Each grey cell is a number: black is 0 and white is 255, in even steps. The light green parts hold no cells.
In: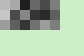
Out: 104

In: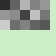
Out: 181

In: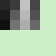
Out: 59

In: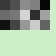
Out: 140

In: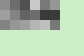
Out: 201

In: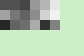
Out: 152

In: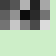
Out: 178
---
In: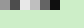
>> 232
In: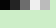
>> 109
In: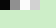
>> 251
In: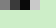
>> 9
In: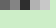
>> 46
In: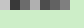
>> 108
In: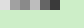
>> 138
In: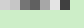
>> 117
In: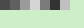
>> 155
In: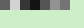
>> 54
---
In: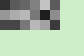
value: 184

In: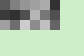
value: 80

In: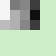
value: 145

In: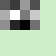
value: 122

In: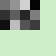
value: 38

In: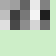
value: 120

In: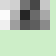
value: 37

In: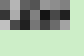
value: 42
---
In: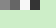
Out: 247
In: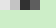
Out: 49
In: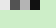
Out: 180
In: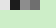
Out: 141
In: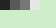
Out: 119
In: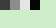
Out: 229
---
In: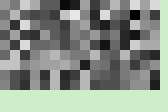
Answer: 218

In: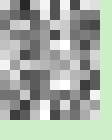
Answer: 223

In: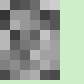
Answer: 206

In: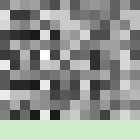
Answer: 97

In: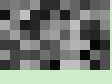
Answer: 100

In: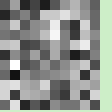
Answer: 95

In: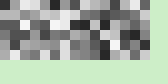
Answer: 100

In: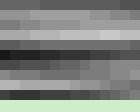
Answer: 82
